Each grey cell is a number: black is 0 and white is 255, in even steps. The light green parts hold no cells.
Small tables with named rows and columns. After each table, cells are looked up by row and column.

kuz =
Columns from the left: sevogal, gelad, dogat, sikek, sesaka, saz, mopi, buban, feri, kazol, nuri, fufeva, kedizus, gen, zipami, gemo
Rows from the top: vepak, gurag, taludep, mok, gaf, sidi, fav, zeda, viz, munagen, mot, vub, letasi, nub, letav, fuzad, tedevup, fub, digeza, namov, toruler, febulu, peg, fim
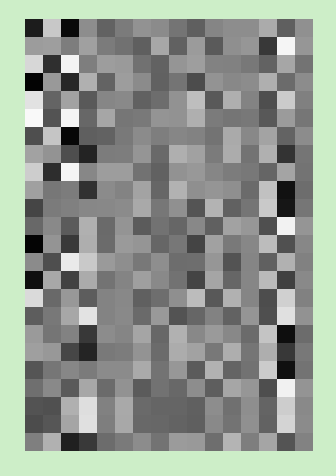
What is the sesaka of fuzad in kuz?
131
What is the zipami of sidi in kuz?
155
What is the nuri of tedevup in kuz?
130
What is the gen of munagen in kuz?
193
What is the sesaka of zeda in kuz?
124
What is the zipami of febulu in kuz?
205
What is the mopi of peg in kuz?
104
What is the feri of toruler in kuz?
104
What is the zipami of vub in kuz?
242
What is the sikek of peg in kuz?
224
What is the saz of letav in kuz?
132
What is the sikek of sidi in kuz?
103
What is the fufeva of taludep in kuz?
129
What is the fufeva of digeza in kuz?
174
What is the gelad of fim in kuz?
177
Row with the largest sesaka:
sidi

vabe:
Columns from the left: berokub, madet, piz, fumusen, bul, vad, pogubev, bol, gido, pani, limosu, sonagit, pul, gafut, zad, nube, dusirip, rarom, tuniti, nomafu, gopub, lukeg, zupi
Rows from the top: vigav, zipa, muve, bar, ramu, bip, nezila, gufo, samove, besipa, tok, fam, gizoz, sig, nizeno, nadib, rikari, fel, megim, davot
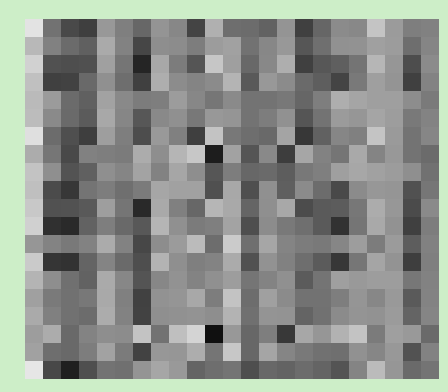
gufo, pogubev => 172
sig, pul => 81
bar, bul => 144
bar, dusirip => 94
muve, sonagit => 159
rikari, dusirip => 113
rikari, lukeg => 100
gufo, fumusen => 129
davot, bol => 166
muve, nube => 64
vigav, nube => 64
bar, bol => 174
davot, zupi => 116
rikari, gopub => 155
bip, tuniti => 150
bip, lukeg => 121
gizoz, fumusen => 130
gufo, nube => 166
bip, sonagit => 149
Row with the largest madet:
fel

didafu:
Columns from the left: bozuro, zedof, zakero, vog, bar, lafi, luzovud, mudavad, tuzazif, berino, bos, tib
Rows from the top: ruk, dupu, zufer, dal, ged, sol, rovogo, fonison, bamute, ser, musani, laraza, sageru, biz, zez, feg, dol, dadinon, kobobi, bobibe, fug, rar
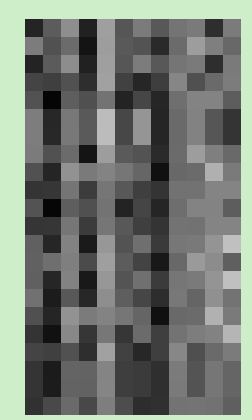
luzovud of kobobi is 39
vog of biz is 75
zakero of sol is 120
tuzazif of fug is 122
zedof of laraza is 54
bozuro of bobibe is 52
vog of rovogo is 90
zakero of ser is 117
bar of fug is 133
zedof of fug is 28
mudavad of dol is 16
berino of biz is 154
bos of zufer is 46
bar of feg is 142
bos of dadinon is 130
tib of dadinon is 181
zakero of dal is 81

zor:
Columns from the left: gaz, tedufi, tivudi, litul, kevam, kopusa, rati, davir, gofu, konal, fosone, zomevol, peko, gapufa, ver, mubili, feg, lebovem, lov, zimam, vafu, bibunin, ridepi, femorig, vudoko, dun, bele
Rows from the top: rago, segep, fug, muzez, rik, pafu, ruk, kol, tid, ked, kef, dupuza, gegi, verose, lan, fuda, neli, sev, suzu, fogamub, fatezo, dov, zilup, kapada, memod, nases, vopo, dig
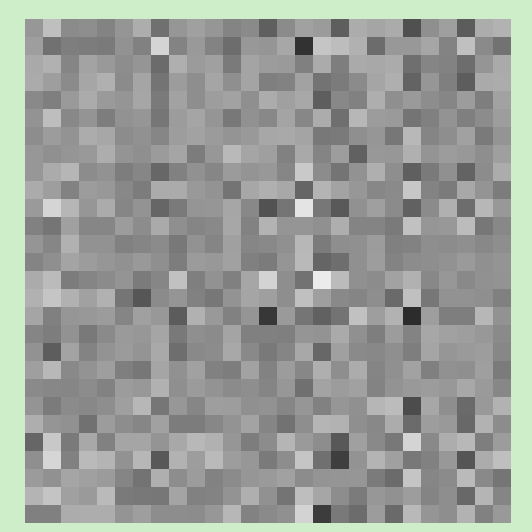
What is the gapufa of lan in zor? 211
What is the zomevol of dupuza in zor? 167
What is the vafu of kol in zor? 151
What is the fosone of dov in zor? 158
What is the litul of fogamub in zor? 147
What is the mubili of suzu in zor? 168
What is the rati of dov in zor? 183
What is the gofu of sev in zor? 121
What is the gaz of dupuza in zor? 129
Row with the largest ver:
kapada

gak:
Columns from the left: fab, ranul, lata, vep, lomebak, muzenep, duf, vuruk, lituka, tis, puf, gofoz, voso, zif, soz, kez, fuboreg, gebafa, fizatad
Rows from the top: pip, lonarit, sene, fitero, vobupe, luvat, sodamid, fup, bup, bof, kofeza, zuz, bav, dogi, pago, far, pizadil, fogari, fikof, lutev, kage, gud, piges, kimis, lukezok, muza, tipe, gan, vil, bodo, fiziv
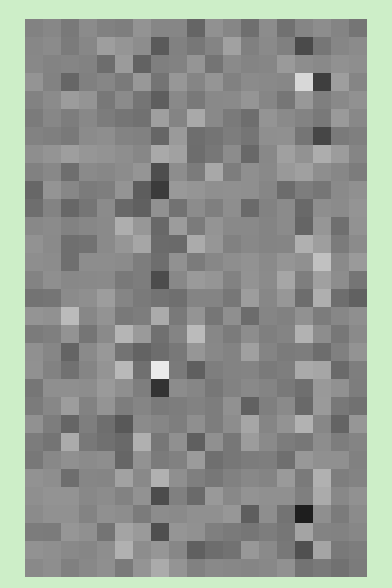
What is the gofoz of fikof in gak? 131
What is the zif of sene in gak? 134
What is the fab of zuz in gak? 136
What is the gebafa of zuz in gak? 111
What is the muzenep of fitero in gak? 122
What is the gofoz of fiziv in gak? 135
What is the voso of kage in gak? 137
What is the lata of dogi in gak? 111
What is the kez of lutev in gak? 170
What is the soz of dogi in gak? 149

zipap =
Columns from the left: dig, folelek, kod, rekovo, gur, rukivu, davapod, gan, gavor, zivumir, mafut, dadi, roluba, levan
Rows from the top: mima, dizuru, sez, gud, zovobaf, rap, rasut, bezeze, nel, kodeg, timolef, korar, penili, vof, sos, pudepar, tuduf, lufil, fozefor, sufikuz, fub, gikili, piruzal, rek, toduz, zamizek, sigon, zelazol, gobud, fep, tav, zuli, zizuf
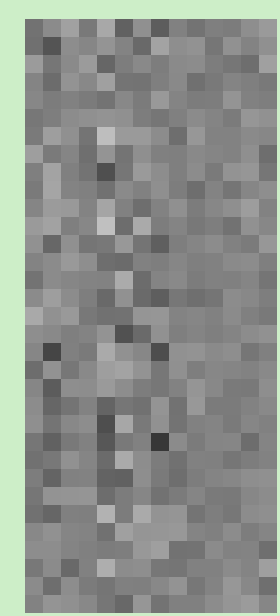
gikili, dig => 140
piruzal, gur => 78
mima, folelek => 139
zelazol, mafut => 126
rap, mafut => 132
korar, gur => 192
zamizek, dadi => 135
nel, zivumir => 140
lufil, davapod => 106
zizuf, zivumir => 128
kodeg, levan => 142
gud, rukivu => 116
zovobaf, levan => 126
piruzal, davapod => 121

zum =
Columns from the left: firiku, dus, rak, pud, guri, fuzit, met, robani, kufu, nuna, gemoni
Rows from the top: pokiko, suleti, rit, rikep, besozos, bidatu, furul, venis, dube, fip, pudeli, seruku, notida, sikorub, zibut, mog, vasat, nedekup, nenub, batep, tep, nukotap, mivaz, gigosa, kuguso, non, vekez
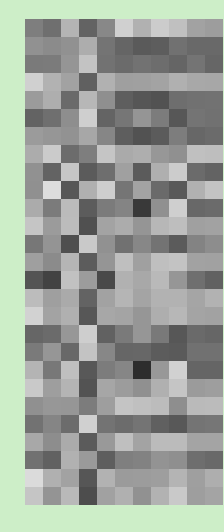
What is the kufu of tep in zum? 197
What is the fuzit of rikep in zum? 159
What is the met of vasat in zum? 150
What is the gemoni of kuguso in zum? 105
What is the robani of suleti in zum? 93
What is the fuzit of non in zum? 155
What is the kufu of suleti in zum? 113
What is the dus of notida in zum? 148
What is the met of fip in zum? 163
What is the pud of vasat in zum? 87
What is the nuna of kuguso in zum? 110
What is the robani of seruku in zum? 183
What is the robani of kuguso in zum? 147
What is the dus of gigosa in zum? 141
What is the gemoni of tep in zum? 158
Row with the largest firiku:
non

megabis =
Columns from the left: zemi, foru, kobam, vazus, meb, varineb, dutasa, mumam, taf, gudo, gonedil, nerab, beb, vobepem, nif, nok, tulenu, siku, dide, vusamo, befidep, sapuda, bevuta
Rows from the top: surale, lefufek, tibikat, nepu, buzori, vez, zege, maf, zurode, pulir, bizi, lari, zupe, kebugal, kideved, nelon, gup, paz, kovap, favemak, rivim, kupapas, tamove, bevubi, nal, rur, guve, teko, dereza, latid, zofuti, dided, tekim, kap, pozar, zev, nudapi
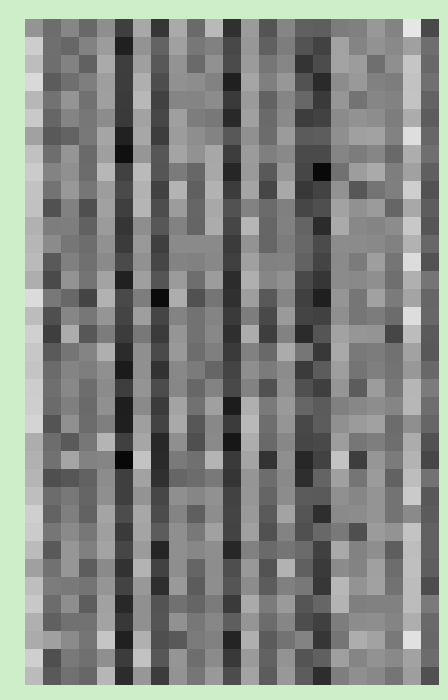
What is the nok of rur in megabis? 46
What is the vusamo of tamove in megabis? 161
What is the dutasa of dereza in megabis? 164
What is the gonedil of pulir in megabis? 178
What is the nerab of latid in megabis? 39
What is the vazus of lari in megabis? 97
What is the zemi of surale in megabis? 148
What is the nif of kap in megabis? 134
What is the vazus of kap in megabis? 114
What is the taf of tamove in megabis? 169
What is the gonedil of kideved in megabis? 156
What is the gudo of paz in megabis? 114
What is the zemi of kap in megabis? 176
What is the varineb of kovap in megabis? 43
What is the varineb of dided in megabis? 67
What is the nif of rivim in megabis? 143
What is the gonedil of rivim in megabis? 131
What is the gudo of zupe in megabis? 138
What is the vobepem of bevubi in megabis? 105
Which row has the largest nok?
pozar

